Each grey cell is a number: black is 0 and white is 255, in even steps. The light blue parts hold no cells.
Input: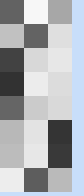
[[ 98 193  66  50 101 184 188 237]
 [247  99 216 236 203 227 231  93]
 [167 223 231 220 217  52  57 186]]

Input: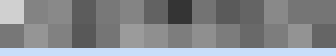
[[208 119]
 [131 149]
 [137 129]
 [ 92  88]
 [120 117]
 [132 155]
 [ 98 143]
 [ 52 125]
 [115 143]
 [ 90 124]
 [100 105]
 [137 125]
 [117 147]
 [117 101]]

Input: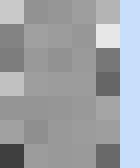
[[201 131 125 193 149 161  63]
 [146 160 153 158 149 143 156]
 [150 156 146 156 150 153 153]
 [158 151 154 156 153 156 154]
 [180 231 119 102 165 158 105]]

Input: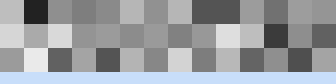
[[190 214 155]
 [ 34 170 234]
 [143 217  97]
 [126 148 164]
 [138 155  84]
 [182 140 180]
 [145 154 135]
 [182 129 211]
 [ 84 152 125]
 [ 84 222 184]
 [156 190 100]
 [113  59 143]
 [157 142  79]
 [149  97 164]]

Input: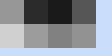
[[151 208]
 [ 42 155]
 [ 25 130]
 [ 86 145]]

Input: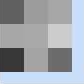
[[ 97 167  55]
 [156 169 164]
 [167 204 108]]

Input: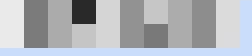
[[234 234]
 [122 122]
 [171 171]
 [ 41 197]
 [214 214]
 [144 144]
 [198 121]
 [172 172]
 [140 140]
 [219 219]]

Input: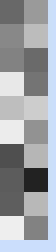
[[104 135 130 232 189 235  79  92  95 238]
 [153 188 107 116 203 146 182  34 184 129]]
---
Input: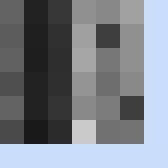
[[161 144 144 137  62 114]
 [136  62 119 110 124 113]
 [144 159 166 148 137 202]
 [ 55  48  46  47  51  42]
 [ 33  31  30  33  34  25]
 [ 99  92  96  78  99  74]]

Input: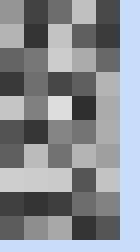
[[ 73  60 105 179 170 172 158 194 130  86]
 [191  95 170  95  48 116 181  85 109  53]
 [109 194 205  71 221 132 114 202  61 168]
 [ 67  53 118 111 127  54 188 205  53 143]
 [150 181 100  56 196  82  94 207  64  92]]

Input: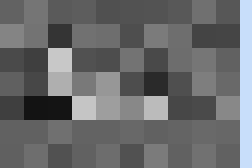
[[ 87  69  97 105 136 103  97]
 [112  68 118 126  74 105 113]
 [ 88 110 109  79  71 100  97]
 [ 83 123  73  42 187  97 123]
 [ 82  78 115  77 136 104  81]
 [ 80 110  77 151 158  99 109]
 [ 93 113  81 121 197  99  97]
 [ 90  52 200 175  20 112  81]
 [117 115  63  71  19  97 110]
 [ 98 132  74  96  63  97  96]]

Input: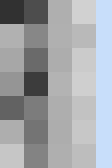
[[209 185 203 207 194 199 189]
 [175 176 173 179 174 173 175]
 [ 77 135 106  60 124 116 131]
 [ 49 177 167 149  98 174 198]]

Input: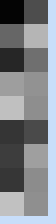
[[ 77 181 111 146 142  74 159 140 143]
 [  4 102  38 158 192  53  61  54 193]]

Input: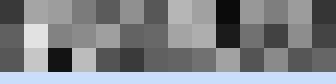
[[ 53  68 102]
 [155 141  85]
 [127  66 137]
 [152 114  84]
 [ 11  28 162]
 [160 174 113]
 [182 163 101]
 [ 87 103  95]
 [145  98  58]
 [ 90 159  83]
 [123 140 188]
 [158 130  19]
 [166 226 198]
 [ 56  95  87]]
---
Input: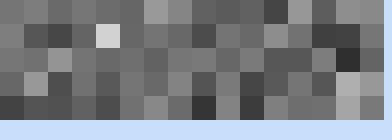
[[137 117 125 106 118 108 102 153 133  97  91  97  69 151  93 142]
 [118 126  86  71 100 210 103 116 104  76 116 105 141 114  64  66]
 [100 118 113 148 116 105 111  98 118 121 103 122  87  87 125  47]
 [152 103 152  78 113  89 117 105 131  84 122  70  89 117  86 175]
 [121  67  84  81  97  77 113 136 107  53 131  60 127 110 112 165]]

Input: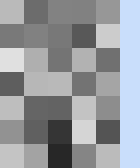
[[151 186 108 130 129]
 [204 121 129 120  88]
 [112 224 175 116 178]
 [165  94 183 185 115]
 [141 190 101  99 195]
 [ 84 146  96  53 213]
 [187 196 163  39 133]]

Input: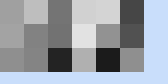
[[ 70 160 190 116 209 212]
 [ 81 163 130 114 226 146]
 [143 143 132  35 176  27]]

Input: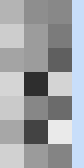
[[136 180 142]
 [123 205 156]
 [ 95 164 156]
 [212 213  46]
 [107 202 135]
 [234 167  67]
 [132 209 155]]

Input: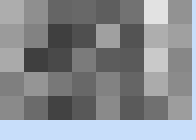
[[146 173 143 101 104  94 114 226]
 [160 155 130  63  79 160  83 174]
 [135 170  63  73 123  92  90 201]
 [139 127 149 120 104 130 101 171]
 [157 138 107  66  88 138  90 112]]

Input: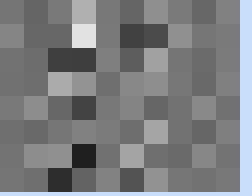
[[129 117 101 121 176 120 101 143 122 103]
 [122 133 103 103 226 121  65  75 144 118]
 [123 114 109  63  62 127  93 161 117 107]
 [128 113 110 171 147 111 136 142 119 105]
 [113 121 141 103  67 120 132 102 114 137]
 [127 111 105 118 129 123 110 165 114 102]
 [115 115 141 144  31 113 164 111 106 135]
 [120 117 111  45  99 130  83 146 118 114]]
